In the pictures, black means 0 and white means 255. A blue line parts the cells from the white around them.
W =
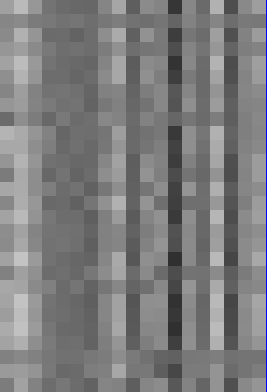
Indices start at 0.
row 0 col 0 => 160
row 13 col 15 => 175
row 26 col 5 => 107
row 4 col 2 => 153
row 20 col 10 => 112
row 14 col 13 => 111
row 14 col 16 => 84
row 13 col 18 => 141
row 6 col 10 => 125
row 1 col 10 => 111
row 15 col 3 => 119
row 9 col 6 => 110
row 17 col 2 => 135
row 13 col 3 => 126
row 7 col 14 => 108
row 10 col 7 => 119
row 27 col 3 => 109
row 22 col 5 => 105
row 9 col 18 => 134
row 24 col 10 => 126
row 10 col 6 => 105
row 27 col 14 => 101
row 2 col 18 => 156
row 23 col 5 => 105
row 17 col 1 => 168
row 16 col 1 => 162
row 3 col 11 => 120
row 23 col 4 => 106
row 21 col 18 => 166
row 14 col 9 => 99
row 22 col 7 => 134
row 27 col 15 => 147
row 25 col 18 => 116
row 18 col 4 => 108
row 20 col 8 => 135
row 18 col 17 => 139
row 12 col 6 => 108
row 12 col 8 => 156
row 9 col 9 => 105
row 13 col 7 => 119

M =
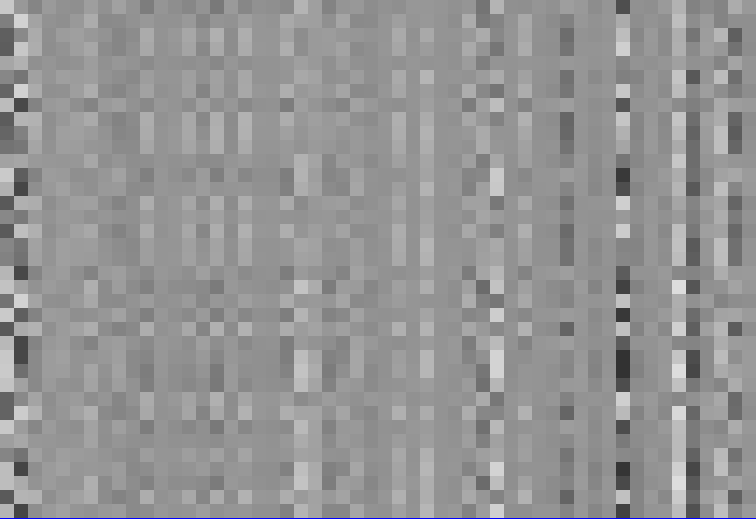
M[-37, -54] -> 200
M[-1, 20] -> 129
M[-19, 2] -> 161
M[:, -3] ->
[132, 132, 182, 152, 132, 188, 142, 170, 172, 190, 190, 154, 162, 190, 166, 173, 162, 190, 189, 173, 146, 132, 163, 182, 172, 187, 170, 133, 168, 162, 135, 144, 185, 190, 148, 173, 190]
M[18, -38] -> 144
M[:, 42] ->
[141, 146, 145, 148, 147, 138, 147, 142, 144, 142, 143, 139, 138, 136, 148, 146, 145, 137, 139, 144, 132, 148, 138, 141, 144, 133, 131, 139, 148, 141, 139, 142, 140, 131, 134, 143, 134]
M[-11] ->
[202, 111, 138, 156, 157, 147, 165, 146, 162, 138, 125, 150, 142, 139, 148, 122, 154, 143, 144, 142, 131, 195, 172, 124, 143, 166, 138, 145, 160, 150, 182, 149, 146, 144, 118, 211, 142, 149, 148, 144, 134, 155, 131, 148, 50, 130, 144, 152, 221, 71, 139, 170, 160, 155]
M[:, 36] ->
[144, 148, 149, 149, 147, 146, 149, 145, 149, 148, 148, 145, 144, 144, 149, 148, 149, 146, 146, 146, 142, 149, 143, 148, 146, 143, 142, 144, 149, 148, 144, 146, 147, 143, 143, 149, 143]
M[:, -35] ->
[143, 148, 150, 150, 147, 147, 149, 146, 150, 150, 149, 145, 143, 145, 150, 149, 150, 147, 147, 146, 142, 149, 143, 149, 146, 143, 142, 143, 150, 148, 143, 146, 147, 143, 143, 150, 144]
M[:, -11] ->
[149, 150, 148, 150, 149, 147, 150, 145, 149, 147, 146, 149, 145, 145, 149, 146, 150, 147, 147, 145, 149, 150, 146, 149, 145, 146, 148, 150, 146, 150, 150, 149, 147, 145, 150, 150, 145]
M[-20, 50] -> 150
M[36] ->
[181, 69, 142, 154, 161, 149, 146, 152, 155, 138, 141, 151, 147, 148, 157, 145, 149, 150, 144, 144, 129, 180, 163, 135, 135, 166, 146, 145, 160, 147, 182, 149, 152, 130, 156, 208, 143, 143, 148, 148, 132, 151, 134, 145, 65, 133, 148, 149, 188, 81, 141, 190, 134, 154]
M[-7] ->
[200, 156, 135, 155, 146, 143, 162, 144, 159, 147, 125, 149, 142, 135, 144, 121, 154, 135, 145, 143, 139, 185, 162, 130, 152, 153, 140, 146, 145, 151, 155, 148, 145, 153, 112, 184, 144, 147, 149, 145, 157, 154, 139, 150, 76, 142, 143, 153, 188, 122, 141, 135, 172, 152]
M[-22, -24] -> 161
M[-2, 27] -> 150
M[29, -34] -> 174
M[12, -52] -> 131
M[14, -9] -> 141
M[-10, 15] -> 121
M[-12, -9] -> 133
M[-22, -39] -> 161
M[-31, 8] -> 134
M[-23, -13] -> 147
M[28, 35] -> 119
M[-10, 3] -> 154
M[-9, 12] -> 152
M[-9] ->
[99, 137, 164, 142, 152, 155, 142, 149, 134, 146, 171, 147, 152, 163, 146, 176, 141, 165, 151, 150, 158, 139, 147, 156, 149, 145, 152, 150, 156, 145, 150, 147, 150, 146, 171, 119, 149, 154, 146, 150, 130, 147, 148, 146, 207, 147, 153, 141, 135, 145, 155, 168, 106, 144]
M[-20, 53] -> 148
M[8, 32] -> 145
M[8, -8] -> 152
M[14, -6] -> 165
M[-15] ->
[202, 95, 131, 156, 154, 143, 145, 151, 162, 144, 128, 151, 144, 138, 154, 127, 153, 135, 144, 143, 126, 180, 158, 131, 137, 162, 146, 145, 147, 149, 164, 149, 150, 134, 139, 205, 143, 136, 149, 149, 155, 152, 138, 146, 56, 142, 144, 154, 172, 108, 138, 163, 165, 155]
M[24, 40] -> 158
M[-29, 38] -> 144
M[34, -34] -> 149

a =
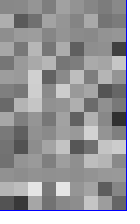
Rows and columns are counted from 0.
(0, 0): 136
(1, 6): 169
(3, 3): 118
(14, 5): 141
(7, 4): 148
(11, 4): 158
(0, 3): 126
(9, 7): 148
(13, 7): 93
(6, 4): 205
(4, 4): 118
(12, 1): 141
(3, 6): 142
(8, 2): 149
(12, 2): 146
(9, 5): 153
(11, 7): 181
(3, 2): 183
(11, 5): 143
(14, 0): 83
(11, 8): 137
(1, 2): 112
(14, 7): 157
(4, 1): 154
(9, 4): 160
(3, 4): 172
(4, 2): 169
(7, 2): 197
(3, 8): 64
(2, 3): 134
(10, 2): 141
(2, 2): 157
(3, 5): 95
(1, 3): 163
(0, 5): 147

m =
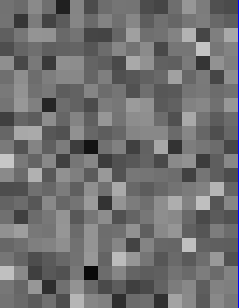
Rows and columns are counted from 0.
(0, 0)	114
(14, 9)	124
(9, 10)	136
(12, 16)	76
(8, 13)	169
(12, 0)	138
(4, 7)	94
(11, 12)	138
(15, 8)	81
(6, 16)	114
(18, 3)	90
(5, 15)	70
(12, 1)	107
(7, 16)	152
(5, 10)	97
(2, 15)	127
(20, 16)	127
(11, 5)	118
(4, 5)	141
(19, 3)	88
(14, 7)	51
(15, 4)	148
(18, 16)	81
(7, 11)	90
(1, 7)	131
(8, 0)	63
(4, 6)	100
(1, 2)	124
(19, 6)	10
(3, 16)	131
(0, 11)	69
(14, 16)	135
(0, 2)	138
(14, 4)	103
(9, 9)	133
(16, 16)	108
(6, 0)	121
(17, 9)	67

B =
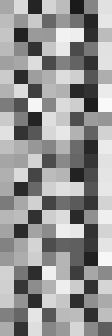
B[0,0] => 167
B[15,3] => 206
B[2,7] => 188
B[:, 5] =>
[26, 112, 238, 75, 99, 207, 40, 206, 78, 178, 107, 102, 34, 216, 90, 41, 230, 95, 95, 61, 204, 45, 188, 214]
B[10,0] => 191
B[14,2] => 209
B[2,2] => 154
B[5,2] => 158
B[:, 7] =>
[225, 230, 188, 225, 226, 174, 235, 249, 150, 210, 235, 225, 228, 231, 211, 239, 211, 228, 247, 138, 213, 170, 190, 94]
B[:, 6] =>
[133, 37, 45, 120, 48, 86, 49, 29, 156, 98, 39, 54, 75, 85, 52, 144, 50, 56, 33, 167, 50, 144, 46, 137]
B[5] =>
[203, 43, 158, 175, 221, 207, 86, 174]
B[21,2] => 44
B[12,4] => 181
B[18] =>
[153, 173, 206, 130, 181, 95, 33, 247]
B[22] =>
[128, 102, 229, 87, 186, 188, 46, 190]
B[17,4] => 98
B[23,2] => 222
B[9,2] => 87
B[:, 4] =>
[188, 152, 242, 233, 129, 221, 177, 219, 199, 231, 179, 137, 181, 223, 110, 220, 238, 98, 181, 180, 238, 198, 186, 154]
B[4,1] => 167
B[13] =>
[169, 42, 104, 208, 223, 216, 85, 231]
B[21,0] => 203
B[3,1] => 137
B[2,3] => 153
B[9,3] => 215
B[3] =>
[186, 137, 50, 198, 233, 75, 120, 225]
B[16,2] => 163
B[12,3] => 188
